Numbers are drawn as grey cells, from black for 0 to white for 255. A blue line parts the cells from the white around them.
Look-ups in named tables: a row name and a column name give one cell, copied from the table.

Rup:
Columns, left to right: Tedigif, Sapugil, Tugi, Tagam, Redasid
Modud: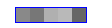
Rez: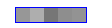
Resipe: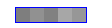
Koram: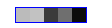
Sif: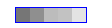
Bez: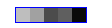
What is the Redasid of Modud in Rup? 102
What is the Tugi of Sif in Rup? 188
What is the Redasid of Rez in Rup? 147
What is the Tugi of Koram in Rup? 59
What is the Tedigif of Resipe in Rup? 126
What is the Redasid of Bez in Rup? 10
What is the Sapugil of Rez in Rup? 174
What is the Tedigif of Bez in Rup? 190

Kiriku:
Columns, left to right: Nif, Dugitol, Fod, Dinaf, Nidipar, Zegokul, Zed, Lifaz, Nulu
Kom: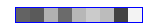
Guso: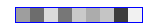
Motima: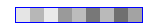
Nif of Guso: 158
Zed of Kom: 188
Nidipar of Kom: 183
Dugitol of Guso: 109
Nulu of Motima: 163
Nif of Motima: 229
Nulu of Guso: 241
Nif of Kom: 99
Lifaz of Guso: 61
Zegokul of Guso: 172
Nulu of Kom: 243
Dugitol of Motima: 183
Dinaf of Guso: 119
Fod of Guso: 218
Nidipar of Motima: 188
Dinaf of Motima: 154
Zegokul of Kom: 203

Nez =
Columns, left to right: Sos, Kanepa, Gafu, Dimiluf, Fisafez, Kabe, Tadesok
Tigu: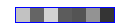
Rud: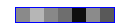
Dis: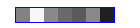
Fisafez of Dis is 90
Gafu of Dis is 137
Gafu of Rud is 136
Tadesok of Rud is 89
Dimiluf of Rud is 110
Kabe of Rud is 139
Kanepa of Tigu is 101
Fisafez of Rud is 15
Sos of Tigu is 194
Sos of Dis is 130
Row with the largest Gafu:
Tigu

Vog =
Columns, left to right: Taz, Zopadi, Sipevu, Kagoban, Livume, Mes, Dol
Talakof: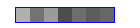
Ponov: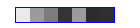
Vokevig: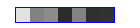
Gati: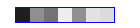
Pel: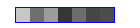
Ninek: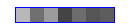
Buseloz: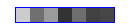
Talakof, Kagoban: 77
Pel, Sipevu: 156
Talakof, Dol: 103
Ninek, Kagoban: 68
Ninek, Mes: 85
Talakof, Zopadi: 115
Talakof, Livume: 110
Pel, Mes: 70
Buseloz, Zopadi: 112
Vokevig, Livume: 131
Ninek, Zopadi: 112
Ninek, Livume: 109
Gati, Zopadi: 143
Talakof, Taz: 176
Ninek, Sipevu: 156
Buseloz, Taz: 204
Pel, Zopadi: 111
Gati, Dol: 219

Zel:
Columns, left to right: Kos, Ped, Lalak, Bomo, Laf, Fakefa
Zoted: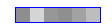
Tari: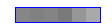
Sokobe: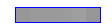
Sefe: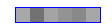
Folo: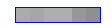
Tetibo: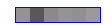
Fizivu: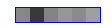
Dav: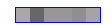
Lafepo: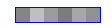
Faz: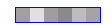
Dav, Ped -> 103
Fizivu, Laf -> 139
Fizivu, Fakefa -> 159
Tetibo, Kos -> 147
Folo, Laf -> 151
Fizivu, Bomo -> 150
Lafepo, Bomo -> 124
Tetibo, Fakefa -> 154
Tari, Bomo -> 122
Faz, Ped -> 224
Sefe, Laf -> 137
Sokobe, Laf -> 159
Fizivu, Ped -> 57
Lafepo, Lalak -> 155
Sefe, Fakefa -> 167
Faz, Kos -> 160
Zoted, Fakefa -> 189
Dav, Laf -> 143

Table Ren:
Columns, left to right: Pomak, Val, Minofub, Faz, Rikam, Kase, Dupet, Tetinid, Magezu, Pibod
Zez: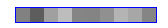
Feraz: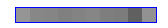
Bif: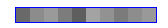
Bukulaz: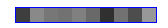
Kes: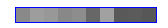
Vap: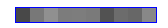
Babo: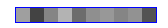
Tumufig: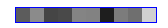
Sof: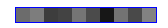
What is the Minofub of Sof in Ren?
61
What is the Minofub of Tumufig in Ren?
69
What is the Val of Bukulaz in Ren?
137
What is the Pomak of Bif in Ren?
105
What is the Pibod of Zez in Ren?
133
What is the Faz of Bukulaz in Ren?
114
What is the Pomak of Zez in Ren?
129
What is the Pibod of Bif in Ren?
153
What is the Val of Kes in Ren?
157
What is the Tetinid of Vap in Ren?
108
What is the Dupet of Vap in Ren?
82
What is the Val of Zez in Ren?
93
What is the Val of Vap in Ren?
120

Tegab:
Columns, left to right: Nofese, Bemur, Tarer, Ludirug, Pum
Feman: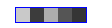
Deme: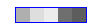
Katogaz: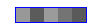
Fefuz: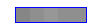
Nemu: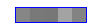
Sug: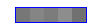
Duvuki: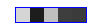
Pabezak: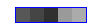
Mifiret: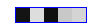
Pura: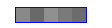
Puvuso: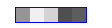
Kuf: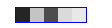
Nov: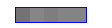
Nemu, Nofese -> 134
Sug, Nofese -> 119
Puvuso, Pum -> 93
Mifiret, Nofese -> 20
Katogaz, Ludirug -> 116
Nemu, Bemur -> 121
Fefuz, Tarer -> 151
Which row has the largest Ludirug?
Kuf

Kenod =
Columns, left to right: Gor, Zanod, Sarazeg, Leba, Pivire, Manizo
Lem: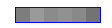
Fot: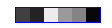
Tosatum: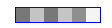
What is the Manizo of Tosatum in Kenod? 244
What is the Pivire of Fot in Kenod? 132
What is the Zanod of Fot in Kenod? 35
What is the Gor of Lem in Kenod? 125
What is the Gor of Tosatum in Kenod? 120
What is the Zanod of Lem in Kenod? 154
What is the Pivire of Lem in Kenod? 137
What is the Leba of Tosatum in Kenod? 197
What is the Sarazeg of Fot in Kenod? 236
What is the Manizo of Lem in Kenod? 115
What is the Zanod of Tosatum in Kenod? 196
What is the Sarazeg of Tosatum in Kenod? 120
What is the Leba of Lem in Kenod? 145
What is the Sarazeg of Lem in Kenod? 139
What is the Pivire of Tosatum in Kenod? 143
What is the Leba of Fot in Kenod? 154
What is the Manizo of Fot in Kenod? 8
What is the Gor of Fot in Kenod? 64
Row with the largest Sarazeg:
Fot

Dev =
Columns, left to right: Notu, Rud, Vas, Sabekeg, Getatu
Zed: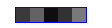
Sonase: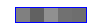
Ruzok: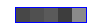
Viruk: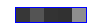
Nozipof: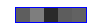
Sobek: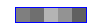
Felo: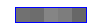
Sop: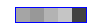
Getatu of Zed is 121
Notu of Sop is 165
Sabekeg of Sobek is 147
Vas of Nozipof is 42
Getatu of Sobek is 96
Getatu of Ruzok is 138
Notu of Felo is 113
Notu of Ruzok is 71
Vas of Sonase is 144
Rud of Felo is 109
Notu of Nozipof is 94
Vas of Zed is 14
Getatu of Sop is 66
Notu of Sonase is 128
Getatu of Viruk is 142
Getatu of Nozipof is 98
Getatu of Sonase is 110
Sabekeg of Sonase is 113

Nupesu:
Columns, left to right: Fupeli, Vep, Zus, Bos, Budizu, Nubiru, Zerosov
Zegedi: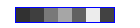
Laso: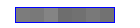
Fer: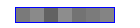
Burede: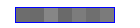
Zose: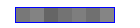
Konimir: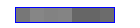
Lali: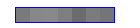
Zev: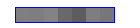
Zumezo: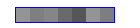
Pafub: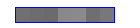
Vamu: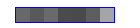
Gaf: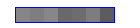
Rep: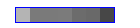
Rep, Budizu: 108
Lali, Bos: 127
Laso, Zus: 132
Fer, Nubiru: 123
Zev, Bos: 105
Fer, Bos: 141
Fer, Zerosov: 132
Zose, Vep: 131
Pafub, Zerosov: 120
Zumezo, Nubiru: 148
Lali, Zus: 137
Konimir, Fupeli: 119
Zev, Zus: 131

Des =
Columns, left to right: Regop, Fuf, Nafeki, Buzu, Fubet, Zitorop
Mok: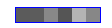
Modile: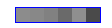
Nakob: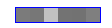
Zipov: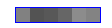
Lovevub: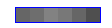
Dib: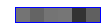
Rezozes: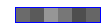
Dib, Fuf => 100
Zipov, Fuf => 83
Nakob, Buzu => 115
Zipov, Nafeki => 88
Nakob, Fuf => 119
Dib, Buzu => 118
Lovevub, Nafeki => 130
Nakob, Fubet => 114
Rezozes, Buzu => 119
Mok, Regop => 91
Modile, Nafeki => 129
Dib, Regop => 116
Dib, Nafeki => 116
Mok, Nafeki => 136
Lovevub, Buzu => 120

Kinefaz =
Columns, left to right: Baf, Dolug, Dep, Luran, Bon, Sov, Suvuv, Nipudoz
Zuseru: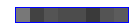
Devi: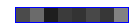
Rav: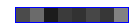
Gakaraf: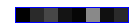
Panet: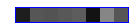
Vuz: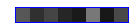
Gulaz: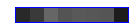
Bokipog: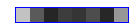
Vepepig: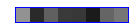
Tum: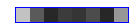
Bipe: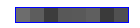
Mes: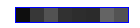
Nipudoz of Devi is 130
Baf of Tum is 194
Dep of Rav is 28
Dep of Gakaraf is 71
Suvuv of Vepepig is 101
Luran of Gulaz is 84
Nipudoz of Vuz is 73
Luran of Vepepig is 58
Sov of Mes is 43
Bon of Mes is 45
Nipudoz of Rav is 130
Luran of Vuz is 38
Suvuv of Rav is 55
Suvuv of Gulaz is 85
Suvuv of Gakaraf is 16
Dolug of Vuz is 48
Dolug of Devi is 107
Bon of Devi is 51
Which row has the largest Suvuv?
Panet

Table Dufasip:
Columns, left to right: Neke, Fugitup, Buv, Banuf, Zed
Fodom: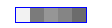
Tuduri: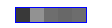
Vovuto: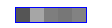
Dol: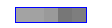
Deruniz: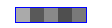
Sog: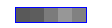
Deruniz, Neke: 170
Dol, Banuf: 119
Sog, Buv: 123
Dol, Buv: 154
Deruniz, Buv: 137
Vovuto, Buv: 126
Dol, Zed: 126
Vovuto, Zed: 130
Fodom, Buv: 150
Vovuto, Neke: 85
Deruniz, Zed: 121
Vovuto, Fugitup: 166
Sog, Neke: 89
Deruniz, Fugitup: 89
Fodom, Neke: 242
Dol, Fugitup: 162
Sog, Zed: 129
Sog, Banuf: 151
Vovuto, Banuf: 119

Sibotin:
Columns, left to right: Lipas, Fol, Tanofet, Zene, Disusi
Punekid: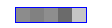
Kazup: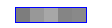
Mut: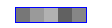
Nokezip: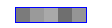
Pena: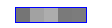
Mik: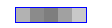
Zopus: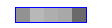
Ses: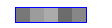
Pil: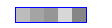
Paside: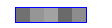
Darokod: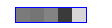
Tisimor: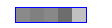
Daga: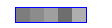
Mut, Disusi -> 134
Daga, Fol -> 140
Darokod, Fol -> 117
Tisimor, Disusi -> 192
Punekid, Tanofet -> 142
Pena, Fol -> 162
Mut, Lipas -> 119
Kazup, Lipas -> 125
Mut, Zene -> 97
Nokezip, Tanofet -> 169
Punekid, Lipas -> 140
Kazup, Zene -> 133
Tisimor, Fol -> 128
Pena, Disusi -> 124
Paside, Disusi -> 141

